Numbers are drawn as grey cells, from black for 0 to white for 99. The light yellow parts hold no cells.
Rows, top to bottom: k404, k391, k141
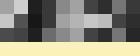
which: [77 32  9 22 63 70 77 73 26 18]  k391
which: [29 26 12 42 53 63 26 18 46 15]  k141
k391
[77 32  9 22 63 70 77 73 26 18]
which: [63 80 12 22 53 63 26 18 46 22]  k404

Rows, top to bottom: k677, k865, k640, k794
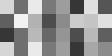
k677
[83 43 91 47 61 21 87 33]

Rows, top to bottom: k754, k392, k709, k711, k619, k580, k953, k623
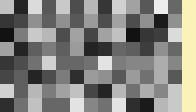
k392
[21 27 56 37 56 34 60 30 63 30 56 10 56]
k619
[21 30 44 81 40 40 44 88 48 52 52 67 52]
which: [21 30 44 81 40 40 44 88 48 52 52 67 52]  k619
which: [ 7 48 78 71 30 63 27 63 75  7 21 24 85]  k709

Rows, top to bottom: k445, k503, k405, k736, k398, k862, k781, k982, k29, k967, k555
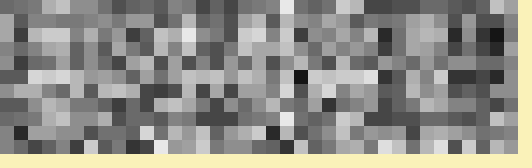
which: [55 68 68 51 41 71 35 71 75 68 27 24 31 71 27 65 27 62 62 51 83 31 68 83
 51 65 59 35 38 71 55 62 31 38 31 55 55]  k781
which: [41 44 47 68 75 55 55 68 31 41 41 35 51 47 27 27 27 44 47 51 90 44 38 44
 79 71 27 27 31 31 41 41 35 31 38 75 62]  k29

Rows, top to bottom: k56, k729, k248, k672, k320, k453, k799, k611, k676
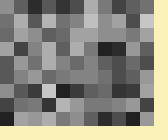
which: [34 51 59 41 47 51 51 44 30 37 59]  k453
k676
[13 63 59 67 47 55 37 17 30 13 59]
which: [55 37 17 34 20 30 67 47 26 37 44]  k56
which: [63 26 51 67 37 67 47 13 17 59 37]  k672
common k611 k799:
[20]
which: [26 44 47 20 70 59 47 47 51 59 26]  k611
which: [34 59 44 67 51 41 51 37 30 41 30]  k320

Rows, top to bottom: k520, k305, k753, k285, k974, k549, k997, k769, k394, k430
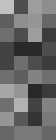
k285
[26 16 16 30]
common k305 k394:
[58]

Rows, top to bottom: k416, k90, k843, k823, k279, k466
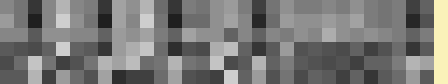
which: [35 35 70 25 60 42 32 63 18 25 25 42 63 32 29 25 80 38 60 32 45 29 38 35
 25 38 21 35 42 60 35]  k466
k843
[52 52 35 56 56 52 52 38 60 56 63 48 38 63 56 56 38 52 38 52 48 56 52 67
 56 52 56 52 48 38 48]
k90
[60 45 12 52 80 56 45 12 63 52 80 45 12 42 42 56 63 52 15 42 60 56 56 60
 56 63 48 45 48 15 32]
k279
[29 42 76 45 25 32 45 70 63 73 42 45 70 45 42 76 29 35 70 38 48 35 32 29
 32 25 38 38 48 70 63]

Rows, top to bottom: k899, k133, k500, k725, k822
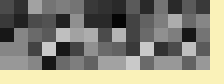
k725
[52 52 26 78  9 26 56 41 38 22 78 19 29 74 35]
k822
[59 59 52  9 41 49 38 63 63 78 41 59 59 38 59]

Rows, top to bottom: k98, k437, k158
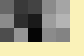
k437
[54 18 10 61 70]
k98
[40 22 26 54 64]
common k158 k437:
[54]
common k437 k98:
[54]

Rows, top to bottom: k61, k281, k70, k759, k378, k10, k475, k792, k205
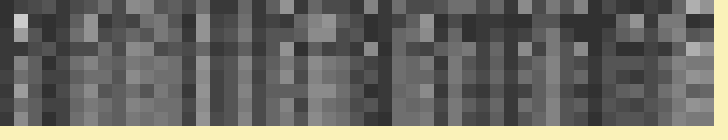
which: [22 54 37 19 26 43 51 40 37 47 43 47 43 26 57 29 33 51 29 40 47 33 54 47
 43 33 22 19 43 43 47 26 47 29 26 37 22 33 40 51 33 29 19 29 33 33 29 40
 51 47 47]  k205
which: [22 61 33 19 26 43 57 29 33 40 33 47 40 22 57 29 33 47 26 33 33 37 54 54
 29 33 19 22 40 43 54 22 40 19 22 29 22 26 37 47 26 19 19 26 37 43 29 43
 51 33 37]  k70

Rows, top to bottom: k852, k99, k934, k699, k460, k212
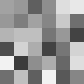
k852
[63 59 37 55 86 90]
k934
[70 74 74 46 59 26]

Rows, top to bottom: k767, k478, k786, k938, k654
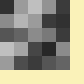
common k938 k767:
[74]
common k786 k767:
[23]
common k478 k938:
[54]
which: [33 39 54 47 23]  k786
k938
[74 64 27 15 54]

